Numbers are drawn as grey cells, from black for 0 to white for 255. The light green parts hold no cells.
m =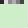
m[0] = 40
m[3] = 173
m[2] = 140
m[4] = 125

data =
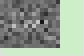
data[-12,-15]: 128
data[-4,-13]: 133
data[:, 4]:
[72, 87, 120, 108, 98, 108, 126, 133, 76, 102, 97, 85]
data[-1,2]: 107
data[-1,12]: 92
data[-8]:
[75, 100, 110, 137, 98, 124, 91, 91, 112, 109, 82, 100, 106, 105, 141]
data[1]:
[112, 96, 127, 79, 87, 109, 124, 81, 125, 80, 114, 122, 90, 80, 115]
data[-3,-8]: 66
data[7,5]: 138
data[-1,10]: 117
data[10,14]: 142
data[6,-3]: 83
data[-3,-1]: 84
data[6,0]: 83
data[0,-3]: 97
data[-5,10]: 129
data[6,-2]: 118
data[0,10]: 124
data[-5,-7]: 77
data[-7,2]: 74
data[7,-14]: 134
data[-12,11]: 102
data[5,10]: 22
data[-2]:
[80, 98, 108, 116, 97, 120, 83, 82, 113, 107, 63, 91, 111, 101, 142]
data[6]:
[83, 134, 128, 191, 126, 109, 180, 81, 192, 120, 113, 120, 83, 118, 102]
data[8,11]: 124
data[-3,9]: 73
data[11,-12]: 87
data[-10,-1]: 122
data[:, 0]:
[128, 112, 111, 127, 75, 147, 83, 119, 122, 110, 80, 115]

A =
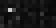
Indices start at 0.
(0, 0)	20
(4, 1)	9
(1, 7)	20
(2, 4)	16
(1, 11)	13
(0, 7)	16
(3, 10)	56
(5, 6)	16
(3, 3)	20
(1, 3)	16
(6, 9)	13
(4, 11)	20
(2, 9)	9
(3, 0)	16
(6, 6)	20
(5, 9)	9
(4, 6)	13
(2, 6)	31
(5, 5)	9
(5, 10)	34
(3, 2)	13
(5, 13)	20
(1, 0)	13
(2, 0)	20
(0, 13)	9
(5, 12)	13
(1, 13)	9
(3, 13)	9
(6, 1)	20
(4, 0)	38
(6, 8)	16
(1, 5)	9

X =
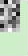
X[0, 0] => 149
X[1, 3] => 225
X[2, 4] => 97
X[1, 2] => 181
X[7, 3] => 184
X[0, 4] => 147
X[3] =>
[106, 214, 123, 214, 22]
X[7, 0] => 161
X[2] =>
[48, 199, 123, 68, 97]
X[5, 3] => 94
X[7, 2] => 253
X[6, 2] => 186

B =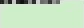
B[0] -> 37
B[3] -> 199
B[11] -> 117
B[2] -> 35
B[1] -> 123

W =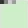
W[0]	52
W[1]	134

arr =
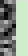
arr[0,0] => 34
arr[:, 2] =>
[167, 63, 33, 63, 68, 121, 96, 23, 65, 83, 130, 54, 131, 164]
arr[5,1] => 179
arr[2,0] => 153
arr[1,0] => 54
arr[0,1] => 124
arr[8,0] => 66
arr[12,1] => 177
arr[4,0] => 44
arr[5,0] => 127
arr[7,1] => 78
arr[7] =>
[151, 78, 23, 87]
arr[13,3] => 113
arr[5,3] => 87
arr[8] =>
[66, 3, 65, 93]

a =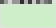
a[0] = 89
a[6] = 177
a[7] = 59
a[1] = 157
